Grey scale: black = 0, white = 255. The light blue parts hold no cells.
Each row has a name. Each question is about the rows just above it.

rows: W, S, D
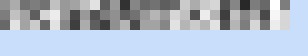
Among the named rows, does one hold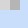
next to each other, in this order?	no
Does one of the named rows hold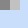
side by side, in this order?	no

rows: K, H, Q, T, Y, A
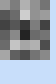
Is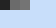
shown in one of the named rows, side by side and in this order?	yes
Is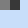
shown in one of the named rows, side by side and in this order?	no
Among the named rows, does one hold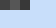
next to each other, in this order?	yes
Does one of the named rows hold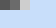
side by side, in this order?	yes
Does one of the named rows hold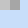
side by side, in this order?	yes
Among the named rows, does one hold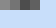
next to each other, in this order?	no

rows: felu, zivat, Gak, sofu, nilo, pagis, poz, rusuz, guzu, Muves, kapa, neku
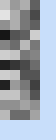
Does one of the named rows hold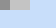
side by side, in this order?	no
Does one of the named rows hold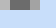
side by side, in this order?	yes
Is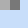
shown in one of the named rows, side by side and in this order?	yes
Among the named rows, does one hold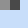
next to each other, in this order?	no
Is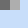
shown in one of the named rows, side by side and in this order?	no
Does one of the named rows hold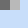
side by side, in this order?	yes

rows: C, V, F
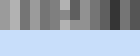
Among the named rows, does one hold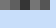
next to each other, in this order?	yes
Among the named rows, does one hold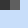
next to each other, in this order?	no
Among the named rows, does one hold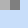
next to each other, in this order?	no

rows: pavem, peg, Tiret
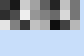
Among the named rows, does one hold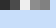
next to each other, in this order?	no
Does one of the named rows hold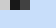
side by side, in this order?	no
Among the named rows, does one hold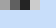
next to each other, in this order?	no
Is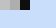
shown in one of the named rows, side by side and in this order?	yes
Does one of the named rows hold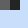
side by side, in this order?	yes
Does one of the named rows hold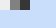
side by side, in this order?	no
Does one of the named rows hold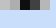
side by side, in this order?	yes

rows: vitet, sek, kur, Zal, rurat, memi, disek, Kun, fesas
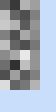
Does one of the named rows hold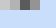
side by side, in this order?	yes
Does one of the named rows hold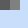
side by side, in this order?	yes
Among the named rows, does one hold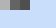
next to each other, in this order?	no
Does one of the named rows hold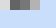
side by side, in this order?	yes
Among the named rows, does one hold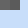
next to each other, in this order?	no
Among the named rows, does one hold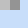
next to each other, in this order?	yes

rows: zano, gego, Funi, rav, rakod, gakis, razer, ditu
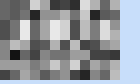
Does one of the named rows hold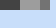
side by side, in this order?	no
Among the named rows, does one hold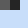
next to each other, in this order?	no

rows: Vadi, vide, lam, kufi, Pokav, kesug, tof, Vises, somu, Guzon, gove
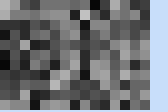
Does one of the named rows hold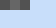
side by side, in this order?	yes
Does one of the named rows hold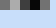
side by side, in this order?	no
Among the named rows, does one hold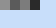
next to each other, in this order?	yes

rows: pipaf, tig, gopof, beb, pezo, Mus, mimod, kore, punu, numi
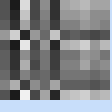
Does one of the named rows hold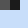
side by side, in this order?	yes
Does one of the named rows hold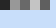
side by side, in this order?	no
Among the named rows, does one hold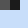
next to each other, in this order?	yes
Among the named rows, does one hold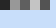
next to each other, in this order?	no
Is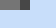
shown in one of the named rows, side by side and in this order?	no
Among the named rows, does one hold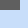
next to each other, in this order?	yes

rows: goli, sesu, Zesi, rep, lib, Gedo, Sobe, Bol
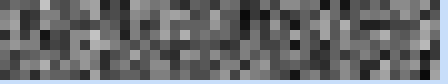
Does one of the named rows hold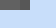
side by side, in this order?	no
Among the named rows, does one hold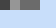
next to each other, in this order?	yes
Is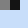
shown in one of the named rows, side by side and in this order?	yes

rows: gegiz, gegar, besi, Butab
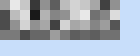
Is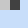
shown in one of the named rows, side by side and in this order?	no
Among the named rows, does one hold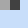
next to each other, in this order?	yes

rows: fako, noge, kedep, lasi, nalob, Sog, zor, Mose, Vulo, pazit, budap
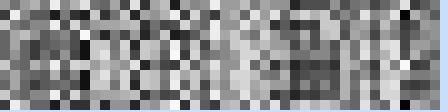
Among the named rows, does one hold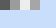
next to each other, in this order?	yes
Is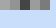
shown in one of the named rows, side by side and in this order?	yes

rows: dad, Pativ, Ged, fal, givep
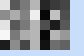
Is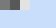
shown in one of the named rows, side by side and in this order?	no
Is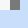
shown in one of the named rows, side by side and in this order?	yes
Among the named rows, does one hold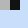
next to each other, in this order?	yes
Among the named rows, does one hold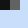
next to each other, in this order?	no
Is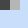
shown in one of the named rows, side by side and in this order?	yes
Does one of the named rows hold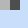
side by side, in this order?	yes
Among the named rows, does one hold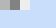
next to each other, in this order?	no

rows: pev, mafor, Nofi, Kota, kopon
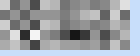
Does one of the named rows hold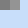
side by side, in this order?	yes
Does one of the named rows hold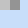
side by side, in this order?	yes
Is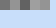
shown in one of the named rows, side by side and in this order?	no

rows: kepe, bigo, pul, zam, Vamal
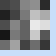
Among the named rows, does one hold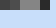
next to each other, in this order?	no
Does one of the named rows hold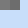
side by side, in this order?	no
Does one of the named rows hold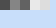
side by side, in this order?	yes
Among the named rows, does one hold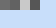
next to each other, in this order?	no
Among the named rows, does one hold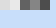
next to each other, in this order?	no

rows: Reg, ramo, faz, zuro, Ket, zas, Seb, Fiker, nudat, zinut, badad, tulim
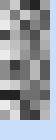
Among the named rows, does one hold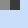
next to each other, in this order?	yes
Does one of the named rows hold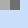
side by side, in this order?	no

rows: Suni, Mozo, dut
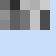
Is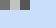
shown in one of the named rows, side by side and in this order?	no
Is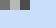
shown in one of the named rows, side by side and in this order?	no
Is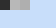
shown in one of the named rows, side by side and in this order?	yes

